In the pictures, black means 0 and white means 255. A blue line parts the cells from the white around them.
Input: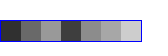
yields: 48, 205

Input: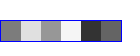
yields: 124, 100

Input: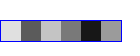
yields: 224, 155

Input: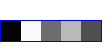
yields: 4, 79

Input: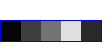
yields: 5, 41

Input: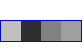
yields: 192, 159

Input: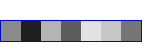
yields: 139, 117

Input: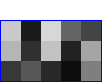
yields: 201, 127

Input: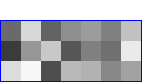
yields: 106, 162

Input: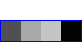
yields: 80, 3
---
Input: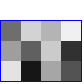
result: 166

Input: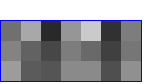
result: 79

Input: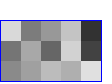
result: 175

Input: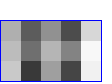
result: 69

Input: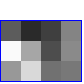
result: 113

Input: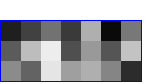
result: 133

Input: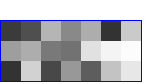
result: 195

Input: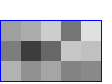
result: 131

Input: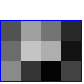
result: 4

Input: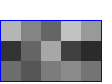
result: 139
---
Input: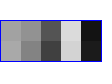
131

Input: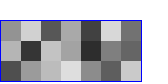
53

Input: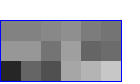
151

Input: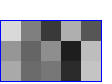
101

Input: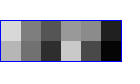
113

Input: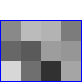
90

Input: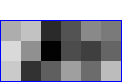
144
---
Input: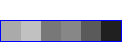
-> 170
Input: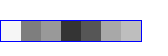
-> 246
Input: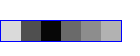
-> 218
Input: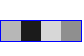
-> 183
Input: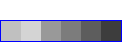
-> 192
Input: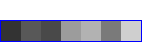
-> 51
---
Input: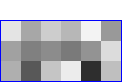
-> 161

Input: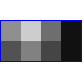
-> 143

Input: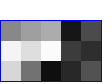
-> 244

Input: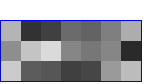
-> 142

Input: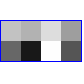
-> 194

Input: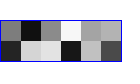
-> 125

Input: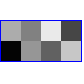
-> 172

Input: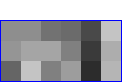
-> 149

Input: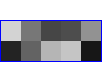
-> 211

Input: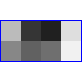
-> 187
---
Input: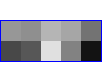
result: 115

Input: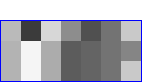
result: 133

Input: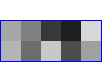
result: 216

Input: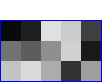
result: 25

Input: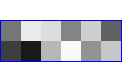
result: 97

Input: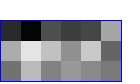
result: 101

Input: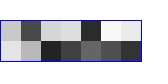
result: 235

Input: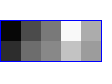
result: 172
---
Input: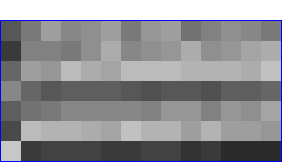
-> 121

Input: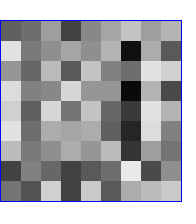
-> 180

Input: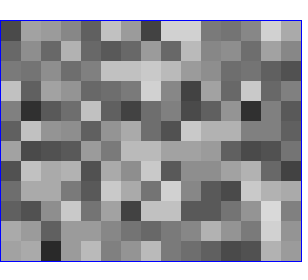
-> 170

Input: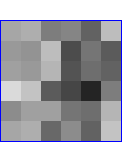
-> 189

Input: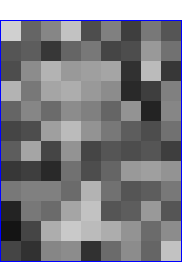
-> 85
